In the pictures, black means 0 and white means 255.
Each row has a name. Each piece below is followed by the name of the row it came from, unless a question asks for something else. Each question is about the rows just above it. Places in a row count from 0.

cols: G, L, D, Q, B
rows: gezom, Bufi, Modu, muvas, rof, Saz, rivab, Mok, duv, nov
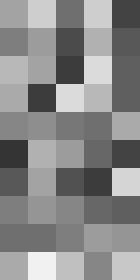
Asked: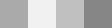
nov
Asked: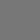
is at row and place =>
rof, 2
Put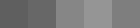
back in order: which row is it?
Mok
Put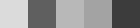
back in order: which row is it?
Modu
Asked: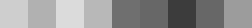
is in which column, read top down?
Q

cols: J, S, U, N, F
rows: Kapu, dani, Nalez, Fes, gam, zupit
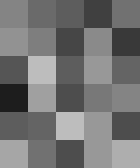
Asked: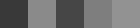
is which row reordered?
dani
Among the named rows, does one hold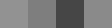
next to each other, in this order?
yes
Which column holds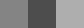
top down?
F
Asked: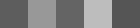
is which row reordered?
Nalez
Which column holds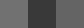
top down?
F
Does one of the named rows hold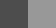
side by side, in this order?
yes
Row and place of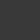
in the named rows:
dani, 4

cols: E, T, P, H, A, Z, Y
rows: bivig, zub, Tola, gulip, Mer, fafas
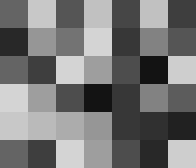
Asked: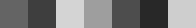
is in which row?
fafas
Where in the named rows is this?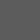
gulip, 6
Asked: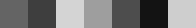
Tola

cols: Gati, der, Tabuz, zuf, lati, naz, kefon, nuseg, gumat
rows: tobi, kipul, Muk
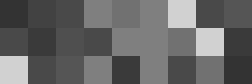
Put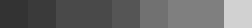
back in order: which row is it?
Muk
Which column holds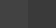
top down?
der
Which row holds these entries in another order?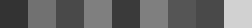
Muk
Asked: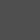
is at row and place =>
kipul, 2

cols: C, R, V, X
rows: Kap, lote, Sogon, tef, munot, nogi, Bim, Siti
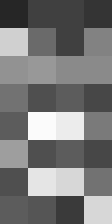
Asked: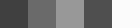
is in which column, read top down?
R
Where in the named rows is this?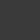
Siti, 2

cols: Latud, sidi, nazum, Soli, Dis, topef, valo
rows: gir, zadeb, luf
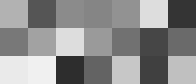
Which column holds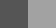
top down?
sidi
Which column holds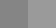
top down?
Soli
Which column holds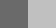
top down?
valo
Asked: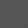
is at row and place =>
gir, 1
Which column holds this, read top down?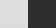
nazum

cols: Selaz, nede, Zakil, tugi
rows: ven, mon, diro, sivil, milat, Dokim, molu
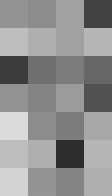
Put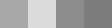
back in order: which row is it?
milat
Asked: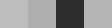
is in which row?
Dokim

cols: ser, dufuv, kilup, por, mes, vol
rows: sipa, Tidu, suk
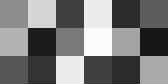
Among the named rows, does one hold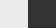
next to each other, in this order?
no
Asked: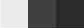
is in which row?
suk
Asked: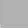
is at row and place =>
Tidu, 0
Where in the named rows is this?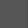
suk, 0
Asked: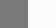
Tidu
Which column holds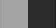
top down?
mes
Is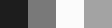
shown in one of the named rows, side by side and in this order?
yes

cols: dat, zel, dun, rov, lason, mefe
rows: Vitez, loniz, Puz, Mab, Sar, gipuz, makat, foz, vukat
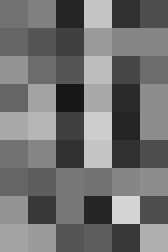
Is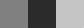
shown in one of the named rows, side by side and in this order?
no
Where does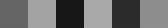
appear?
Mab
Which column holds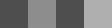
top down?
mefe
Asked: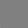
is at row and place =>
Vitez, 1

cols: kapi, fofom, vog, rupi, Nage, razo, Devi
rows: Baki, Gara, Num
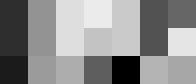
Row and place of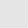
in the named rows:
Gara, 6
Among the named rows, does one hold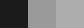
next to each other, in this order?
yes

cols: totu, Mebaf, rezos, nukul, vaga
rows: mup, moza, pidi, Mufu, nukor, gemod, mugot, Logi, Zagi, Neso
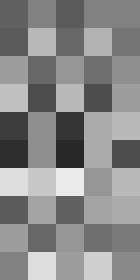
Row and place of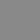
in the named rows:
Neso, 4
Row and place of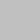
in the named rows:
Mufu, 0
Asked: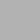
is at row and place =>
moza, 3
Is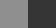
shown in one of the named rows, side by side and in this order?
yes
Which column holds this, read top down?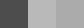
vaga
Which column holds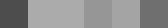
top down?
nukul

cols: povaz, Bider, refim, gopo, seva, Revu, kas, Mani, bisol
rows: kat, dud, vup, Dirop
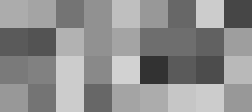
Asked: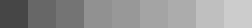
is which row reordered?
kat
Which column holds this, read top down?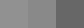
gopo
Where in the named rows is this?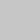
Dirop, 6

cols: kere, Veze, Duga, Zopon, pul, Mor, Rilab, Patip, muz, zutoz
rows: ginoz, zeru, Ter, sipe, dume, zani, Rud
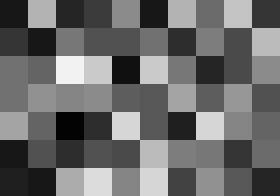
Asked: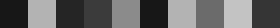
ginoz
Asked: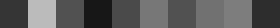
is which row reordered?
zeru
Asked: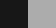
Rud
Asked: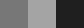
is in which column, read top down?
Rilab
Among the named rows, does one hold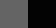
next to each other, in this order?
yes

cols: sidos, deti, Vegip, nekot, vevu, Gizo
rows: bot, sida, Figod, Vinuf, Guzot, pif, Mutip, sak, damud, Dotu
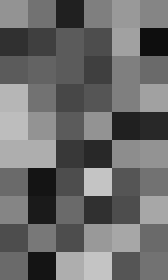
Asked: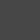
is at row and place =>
Vinuf, 2
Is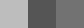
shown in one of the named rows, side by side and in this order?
no
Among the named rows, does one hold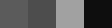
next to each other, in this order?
yes

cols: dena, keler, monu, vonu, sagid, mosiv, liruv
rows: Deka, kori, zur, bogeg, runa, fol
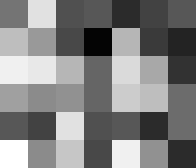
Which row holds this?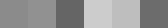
bogeg
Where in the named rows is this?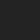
kori, 6
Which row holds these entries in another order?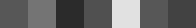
Deka

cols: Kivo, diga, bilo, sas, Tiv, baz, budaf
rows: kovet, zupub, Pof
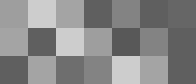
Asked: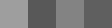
zupub
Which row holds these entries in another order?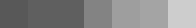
zupub
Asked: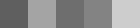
Pof
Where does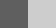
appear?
zupub
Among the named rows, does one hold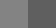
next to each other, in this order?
yes
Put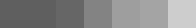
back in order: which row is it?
kovet
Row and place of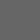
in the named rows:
kovet, 6

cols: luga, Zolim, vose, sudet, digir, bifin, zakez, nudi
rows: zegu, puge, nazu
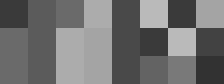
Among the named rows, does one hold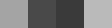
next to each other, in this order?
yes
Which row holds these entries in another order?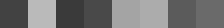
puge
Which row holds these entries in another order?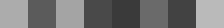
puge
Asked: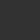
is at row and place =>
nazu, 7

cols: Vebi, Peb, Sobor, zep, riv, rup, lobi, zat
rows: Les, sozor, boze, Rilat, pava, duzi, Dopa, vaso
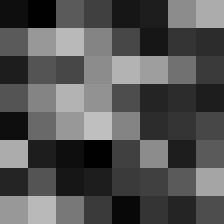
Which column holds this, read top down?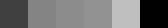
zep
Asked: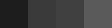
Dopa
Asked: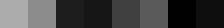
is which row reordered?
Les
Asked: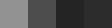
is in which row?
Rilat
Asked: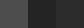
Rilat

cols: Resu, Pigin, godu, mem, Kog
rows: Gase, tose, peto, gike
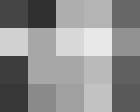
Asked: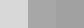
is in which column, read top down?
godu
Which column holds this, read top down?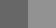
Kog
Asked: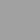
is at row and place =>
gike, 2
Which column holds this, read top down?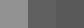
Kog
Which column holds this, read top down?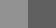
Kog
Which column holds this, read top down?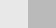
mem
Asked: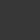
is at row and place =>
gike, 0

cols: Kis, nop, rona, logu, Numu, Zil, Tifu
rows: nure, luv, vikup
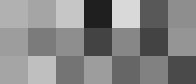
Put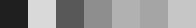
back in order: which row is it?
nure
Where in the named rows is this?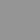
luv, 6
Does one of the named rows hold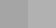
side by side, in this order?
no
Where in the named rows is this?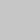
nure, 2

